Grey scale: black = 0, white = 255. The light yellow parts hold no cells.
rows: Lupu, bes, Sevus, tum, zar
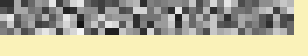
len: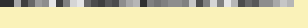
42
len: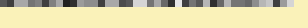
42
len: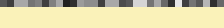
32

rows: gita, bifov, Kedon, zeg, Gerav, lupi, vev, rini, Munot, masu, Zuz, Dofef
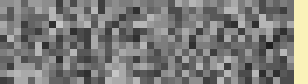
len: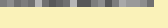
22
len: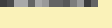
14
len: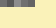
5
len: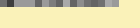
17
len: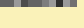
11

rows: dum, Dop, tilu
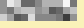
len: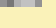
6
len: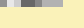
9
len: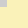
1
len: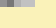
5

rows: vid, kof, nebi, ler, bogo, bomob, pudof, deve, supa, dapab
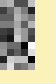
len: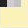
3
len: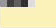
5
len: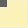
1
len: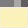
4
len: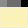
4
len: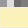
4

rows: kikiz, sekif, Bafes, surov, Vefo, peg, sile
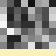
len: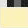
4
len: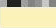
8
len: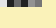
6
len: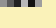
6
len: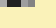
5

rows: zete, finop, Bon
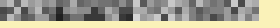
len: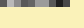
10
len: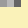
3
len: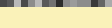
16

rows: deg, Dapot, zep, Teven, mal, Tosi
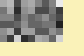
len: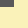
2
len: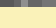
8
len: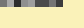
9
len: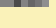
7
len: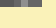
6
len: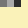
3

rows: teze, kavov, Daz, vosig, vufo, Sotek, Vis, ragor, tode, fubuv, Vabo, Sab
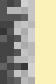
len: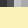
4
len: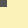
1
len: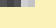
5

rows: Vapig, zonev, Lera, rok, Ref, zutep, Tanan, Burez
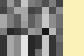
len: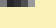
5
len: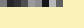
9

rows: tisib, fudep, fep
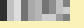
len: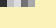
5
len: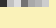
7

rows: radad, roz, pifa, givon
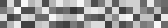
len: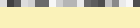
20
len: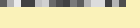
18
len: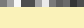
12
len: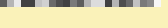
23

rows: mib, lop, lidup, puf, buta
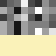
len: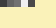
5
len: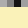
4
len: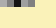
5
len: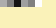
6
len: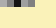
5

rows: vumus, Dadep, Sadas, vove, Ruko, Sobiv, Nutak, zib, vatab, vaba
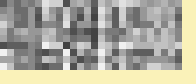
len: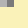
2
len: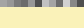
12
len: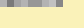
9
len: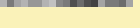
19
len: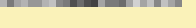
26

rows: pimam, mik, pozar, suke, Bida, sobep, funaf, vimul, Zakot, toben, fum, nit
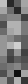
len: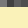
4
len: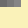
3
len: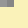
2
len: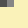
2
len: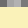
4
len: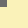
1
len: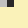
2

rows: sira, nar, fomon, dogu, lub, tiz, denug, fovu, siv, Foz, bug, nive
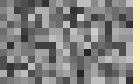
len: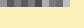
10
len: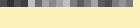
19
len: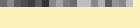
19
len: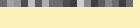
19
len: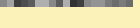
19
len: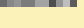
11

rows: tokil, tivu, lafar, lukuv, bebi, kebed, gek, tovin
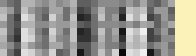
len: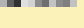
11
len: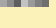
7
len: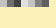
7
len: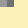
2

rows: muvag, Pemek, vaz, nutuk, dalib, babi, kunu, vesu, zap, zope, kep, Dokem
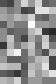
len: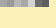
7
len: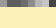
8
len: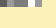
6
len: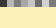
8
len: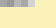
5
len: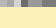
8

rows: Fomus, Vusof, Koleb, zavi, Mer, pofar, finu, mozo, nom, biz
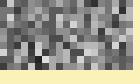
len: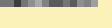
14
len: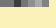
7
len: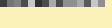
15
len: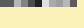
11

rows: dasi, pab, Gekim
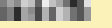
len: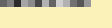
13
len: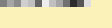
13

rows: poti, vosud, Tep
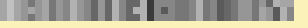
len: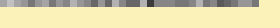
37
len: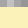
4

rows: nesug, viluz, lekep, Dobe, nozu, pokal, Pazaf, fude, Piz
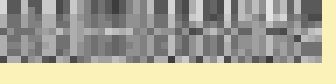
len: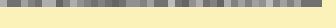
46
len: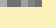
6
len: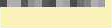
15
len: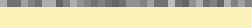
36
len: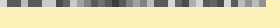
38
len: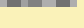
11
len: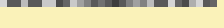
31

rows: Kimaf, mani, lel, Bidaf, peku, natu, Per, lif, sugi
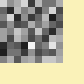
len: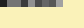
9
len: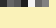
7
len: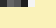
5
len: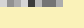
9
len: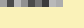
9
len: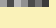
7
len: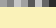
8

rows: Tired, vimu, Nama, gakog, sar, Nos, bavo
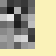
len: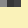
3
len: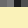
4
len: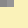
2
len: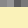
4

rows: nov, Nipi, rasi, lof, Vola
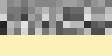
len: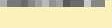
15
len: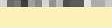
16
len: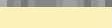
16
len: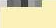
6
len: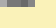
5
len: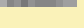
11
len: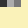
3

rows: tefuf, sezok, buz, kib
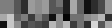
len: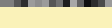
16
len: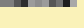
11
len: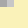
2
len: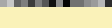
16
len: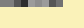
9
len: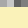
4
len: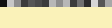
16

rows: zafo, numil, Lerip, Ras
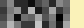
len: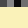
4
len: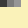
3
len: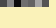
7
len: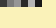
6
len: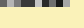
10

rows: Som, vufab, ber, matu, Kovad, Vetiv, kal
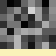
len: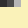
3
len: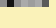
7

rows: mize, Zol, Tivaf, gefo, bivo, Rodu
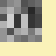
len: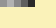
5
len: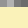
4
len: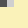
2
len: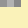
3
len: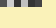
6

